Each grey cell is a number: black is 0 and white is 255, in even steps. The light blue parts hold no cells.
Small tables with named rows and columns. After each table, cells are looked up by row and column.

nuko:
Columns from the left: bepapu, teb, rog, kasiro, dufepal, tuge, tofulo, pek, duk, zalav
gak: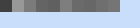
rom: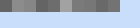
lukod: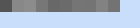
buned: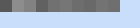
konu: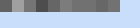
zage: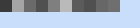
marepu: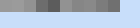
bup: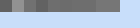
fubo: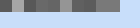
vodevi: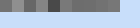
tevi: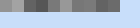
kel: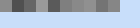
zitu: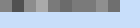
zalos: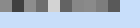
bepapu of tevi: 147
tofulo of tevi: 119
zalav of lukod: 115
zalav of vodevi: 119
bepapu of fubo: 90
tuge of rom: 162
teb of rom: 140
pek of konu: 113
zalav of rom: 115
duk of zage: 103
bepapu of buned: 88
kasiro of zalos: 110
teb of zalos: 64
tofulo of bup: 110
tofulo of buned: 109
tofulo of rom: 122
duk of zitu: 143
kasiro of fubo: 105
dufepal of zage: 127
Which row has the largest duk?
zitu

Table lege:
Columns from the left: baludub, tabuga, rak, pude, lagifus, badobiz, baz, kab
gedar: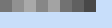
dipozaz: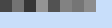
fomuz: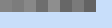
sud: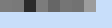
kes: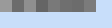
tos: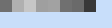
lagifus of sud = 102
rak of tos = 198
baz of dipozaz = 117
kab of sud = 156
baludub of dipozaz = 70
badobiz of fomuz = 103
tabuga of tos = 176
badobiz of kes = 111
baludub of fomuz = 131

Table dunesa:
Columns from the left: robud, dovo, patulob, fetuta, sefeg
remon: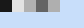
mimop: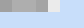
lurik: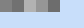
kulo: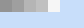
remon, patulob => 177
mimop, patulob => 174
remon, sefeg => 175
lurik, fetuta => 150
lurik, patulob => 178
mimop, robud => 160
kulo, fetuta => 192
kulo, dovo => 159
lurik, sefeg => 109
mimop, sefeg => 235
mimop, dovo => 174
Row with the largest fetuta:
kulo

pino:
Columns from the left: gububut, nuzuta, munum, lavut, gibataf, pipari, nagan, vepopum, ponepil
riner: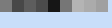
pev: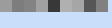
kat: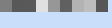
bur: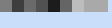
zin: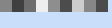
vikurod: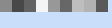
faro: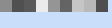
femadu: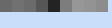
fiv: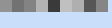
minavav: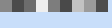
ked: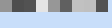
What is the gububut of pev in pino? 156
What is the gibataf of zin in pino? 142
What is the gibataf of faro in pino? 149
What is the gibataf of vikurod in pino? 152
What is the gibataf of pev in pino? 56
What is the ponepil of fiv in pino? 133
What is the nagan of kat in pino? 179
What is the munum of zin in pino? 109
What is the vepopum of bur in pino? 169
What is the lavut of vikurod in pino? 244
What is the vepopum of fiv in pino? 86
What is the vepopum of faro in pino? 184
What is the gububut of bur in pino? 125
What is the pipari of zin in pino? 76
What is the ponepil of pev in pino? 128
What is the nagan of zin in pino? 204
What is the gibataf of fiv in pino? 58
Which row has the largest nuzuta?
pev

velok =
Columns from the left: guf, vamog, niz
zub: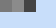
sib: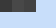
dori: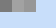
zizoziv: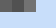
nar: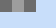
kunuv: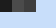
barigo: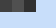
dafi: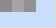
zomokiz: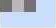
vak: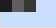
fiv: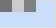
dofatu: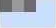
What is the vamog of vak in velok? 95
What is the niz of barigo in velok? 49
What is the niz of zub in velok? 68
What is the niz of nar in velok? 108
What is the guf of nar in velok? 109
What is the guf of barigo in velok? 64
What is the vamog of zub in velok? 139
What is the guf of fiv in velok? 115
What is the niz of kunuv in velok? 62
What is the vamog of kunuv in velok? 75
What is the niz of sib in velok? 66

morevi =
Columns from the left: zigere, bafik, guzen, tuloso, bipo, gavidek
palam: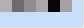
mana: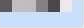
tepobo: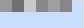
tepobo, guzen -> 200
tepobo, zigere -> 152
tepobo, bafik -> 113
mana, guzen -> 189
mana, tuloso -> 130
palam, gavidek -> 162
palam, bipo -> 7
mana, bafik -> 190
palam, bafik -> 108

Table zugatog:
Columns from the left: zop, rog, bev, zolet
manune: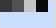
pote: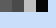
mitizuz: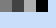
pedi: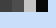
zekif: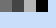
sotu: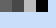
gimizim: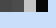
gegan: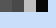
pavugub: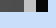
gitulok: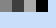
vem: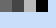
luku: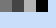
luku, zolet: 2
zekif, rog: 68
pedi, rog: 77
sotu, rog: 72
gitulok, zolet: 1
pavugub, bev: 194

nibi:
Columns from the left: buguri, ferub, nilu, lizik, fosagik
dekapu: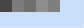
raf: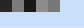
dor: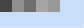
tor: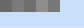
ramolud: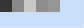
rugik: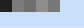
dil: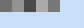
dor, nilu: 110
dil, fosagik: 120
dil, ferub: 147
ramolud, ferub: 136
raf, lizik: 140
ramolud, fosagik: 149
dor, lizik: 163
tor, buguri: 105
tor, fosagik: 120
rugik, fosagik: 120
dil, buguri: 110
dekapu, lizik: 141
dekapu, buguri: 70
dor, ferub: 144
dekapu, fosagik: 127
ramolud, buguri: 52
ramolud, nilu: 200
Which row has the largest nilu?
ramolud

